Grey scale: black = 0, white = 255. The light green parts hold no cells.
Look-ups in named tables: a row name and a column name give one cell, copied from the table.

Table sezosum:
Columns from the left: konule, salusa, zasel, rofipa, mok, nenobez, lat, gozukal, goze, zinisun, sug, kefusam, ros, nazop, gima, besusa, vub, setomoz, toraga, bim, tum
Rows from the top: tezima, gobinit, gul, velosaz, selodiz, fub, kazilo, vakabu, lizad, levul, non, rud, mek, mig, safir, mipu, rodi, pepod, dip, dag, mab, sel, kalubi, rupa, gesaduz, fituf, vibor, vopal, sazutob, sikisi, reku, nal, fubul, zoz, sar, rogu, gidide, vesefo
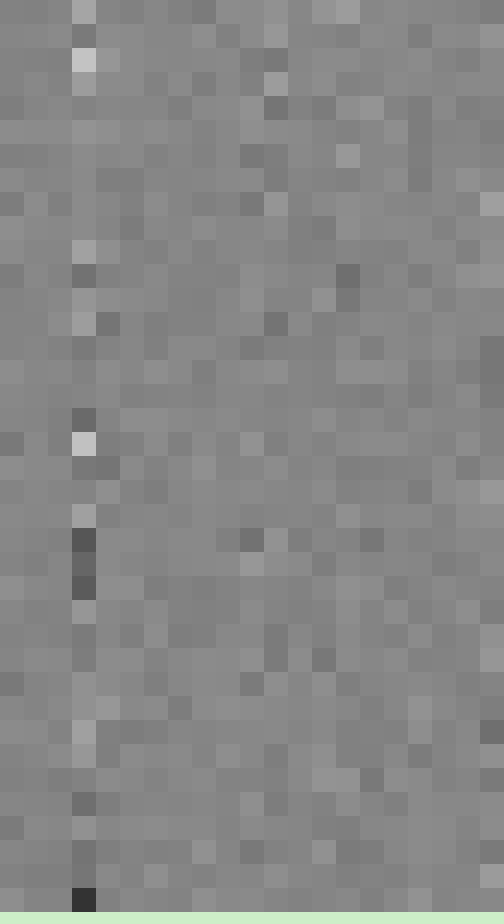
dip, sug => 146
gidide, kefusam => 142
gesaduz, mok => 142
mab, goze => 138
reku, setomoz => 142
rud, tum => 147
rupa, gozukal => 136
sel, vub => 137
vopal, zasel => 137
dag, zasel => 137
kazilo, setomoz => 126
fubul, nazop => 147
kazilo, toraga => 134
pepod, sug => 134
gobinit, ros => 134
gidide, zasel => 127
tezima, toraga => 134
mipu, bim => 127
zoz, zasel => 132
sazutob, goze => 138

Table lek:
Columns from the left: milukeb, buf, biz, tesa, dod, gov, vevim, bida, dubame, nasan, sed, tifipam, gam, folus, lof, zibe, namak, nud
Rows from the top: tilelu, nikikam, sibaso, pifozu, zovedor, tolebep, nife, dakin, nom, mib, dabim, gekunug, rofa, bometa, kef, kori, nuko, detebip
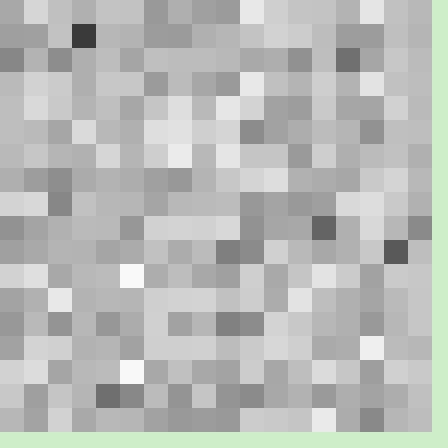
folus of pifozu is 206
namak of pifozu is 193
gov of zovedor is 167
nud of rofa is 198
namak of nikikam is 191
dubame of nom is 186
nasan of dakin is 199
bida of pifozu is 187
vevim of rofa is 207
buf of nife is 198
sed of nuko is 139
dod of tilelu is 195
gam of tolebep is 173
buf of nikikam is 160
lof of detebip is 172
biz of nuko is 197
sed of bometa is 140
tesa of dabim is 179
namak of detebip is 182
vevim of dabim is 193

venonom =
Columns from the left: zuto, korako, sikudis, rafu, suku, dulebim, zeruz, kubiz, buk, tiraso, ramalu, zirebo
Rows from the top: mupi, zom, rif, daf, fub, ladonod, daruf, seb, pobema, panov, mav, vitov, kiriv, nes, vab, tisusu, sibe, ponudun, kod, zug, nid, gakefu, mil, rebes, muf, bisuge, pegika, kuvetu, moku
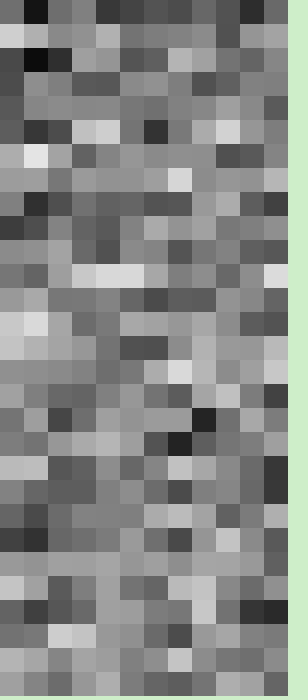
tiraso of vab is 153
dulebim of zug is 103
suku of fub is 136
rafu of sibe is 100
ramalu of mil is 138
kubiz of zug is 193
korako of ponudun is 158
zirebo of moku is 101
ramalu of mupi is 45
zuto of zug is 186
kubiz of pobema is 86
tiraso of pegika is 166
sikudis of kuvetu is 133
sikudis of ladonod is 76
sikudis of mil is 103
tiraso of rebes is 164
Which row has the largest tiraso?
ladonod

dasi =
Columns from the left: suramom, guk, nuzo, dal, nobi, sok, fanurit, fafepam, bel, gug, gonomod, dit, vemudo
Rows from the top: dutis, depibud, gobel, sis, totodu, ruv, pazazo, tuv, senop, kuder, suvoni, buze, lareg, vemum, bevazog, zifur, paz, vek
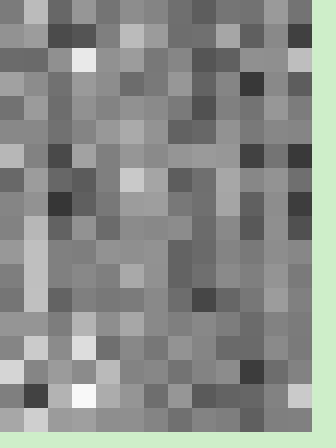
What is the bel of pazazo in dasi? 154
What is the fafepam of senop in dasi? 120
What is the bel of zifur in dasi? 131
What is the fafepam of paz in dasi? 150
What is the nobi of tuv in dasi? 127
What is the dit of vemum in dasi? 130
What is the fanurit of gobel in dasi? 120
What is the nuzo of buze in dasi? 128
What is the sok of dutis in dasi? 141
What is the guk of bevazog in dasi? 203
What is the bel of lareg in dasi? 70
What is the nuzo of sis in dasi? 113
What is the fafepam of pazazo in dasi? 149

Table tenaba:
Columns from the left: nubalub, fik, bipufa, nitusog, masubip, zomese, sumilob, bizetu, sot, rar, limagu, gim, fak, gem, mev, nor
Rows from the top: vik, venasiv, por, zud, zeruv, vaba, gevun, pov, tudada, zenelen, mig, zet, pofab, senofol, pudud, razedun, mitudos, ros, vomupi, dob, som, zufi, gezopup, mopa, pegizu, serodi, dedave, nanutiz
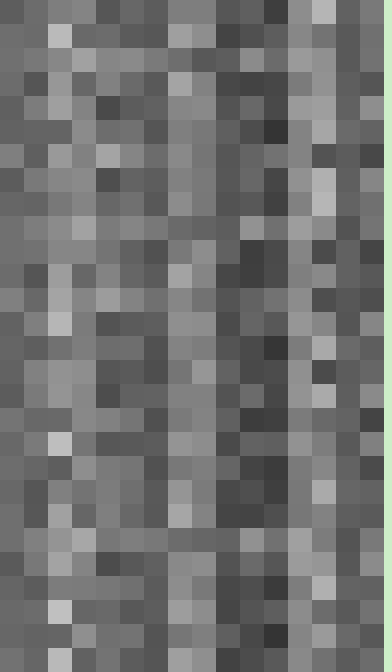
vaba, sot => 120
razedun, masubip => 86
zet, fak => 127
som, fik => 86
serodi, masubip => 105
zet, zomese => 102
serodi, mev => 89
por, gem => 144
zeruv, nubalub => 96

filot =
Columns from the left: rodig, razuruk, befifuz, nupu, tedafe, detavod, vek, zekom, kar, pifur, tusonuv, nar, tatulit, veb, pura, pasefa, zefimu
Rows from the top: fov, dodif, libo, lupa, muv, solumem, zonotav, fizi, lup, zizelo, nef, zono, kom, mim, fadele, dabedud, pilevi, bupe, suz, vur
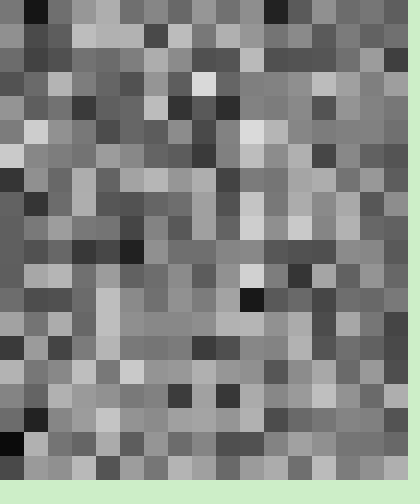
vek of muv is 188
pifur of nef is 133
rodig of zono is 94
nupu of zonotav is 115
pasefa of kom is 104
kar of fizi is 174
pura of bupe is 132

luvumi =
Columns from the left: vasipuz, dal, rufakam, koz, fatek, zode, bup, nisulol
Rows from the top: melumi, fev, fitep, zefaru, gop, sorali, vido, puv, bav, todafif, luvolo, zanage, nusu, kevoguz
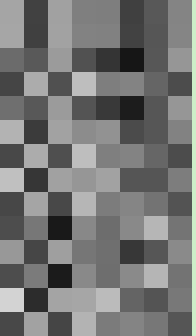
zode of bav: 133
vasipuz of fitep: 107
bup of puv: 85
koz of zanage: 137
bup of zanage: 181
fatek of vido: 127

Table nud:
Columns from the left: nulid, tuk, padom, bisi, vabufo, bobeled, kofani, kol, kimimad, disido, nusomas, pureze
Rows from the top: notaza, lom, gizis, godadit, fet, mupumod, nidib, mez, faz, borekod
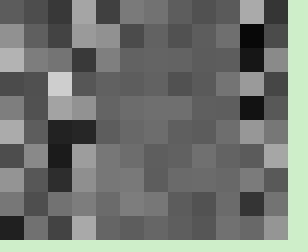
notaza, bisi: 165
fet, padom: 163
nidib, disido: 99
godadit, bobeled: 93
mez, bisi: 143
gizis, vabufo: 127
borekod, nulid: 32
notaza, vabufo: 64
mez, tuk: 87
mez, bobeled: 121
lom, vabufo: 145
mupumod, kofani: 109
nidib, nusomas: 91

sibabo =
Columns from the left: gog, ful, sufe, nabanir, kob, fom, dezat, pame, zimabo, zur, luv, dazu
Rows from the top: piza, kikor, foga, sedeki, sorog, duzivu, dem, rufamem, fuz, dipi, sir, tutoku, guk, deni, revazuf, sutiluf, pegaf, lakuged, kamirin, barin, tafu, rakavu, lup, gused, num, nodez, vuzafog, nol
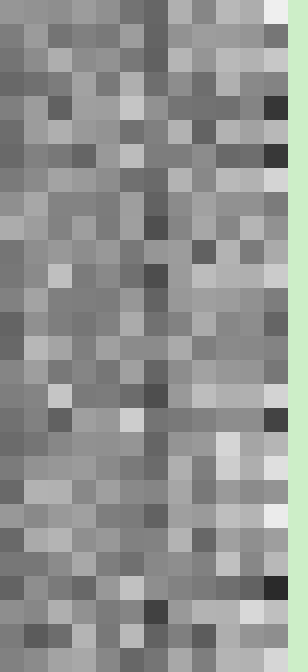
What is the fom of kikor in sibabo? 157
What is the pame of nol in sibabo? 168
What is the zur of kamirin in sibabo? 213
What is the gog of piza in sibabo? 150
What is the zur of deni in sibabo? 135
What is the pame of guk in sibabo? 152
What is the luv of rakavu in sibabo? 180
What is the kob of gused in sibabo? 126
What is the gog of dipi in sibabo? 172
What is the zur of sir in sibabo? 179
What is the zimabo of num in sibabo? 122
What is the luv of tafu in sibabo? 139
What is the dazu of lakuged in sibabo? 67
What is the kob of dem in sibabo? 153

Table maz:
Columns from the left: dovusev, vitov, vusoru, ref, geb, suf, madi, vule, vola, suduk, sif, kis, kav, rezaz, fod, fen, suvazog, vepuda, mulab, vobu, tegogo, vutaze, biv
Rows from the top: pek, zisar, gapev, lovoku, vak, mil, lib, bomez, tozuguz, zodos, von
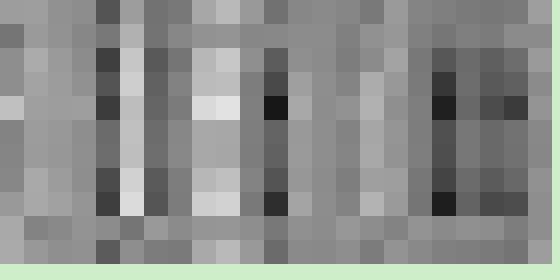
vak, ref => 158
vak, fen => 177
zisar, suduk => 148
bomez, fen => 159
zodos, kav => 144
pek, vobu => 122
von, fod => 142
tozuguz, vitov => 168
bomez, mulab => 68

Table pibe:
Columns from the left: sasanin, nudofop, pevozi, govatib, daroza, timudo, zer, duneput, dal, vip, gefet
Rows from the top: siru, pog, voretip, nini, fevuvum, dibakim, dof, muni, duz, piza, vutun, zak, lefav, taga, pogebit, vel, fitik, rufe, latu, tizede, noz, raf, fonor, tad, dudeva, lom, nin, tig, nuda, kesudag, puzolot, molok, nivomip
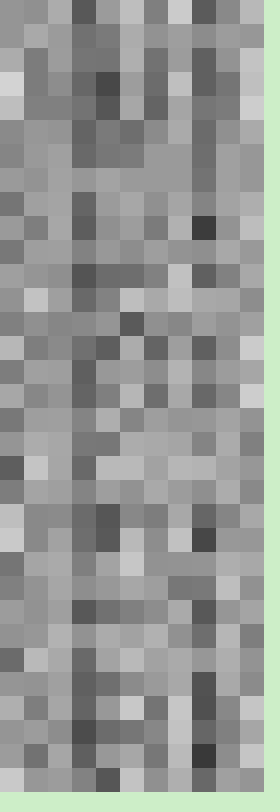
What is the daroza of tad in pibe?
163
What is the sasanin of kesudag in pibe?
175
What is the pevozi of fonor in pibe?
162
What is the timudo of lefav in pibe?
190
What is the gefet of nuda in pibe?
139
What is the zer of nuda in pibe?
154

